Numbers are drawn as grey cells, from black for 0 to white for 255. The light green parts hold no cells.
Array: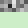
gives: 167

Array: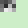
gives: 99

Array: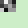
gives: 126

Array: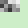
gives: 214

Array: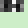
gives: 63

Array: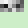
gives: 146
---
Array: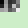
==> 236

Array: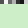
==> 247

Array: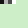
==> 255

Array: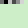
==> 212

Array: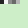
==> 246

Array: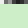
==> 237

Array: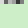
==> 217

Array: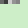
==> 207

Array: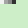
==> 241

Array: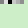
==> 227
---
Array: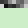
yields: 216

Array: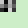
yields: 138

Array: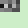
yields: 20

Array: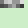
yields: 73

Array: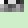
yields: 179

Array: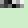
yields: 90

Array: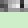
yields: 71

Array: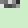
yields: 229
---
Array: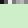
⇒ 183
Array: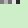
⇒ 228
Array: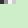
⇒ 245
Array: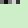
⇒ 211
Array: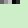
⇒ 6
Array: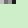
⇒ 151
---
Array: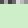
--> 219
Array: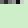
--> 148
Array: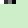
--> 47
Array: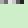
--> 199
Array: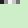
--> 243
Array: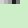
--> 155
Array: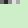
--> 141
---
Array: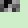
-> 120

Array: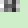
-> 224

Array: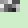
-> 151

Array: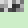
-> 217

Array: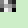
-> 130

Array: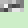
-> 186

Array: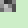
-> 159
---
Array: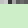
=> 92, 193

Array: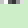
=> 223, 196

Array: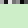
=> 78, 173

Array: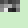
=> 85, 143

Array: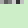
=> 192, 168

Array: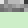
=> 55, 111
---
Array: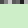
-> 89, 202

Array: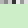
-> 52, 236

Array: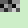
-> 111, 203

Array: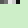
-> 232, 232

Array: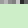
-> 127, 198

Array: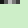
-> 189, 189

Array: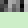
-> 104, 201
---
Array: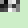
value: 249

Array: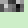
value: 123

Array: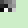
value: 54

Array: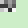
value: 49

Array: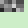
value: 120

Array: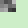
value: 67

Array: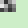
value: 52
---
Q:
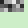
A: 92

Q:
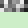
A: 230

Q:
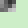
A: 50

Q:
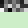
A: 36

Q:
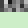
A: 93

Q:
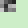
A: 64

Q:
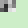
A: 205

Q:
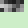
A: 66

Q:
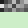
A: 144
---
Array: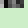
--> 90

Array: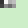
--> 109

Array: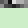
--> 102

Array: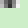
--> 144

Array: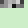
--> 122

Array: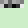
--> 49

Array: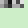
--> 170

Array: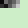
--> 138

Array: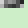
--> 80
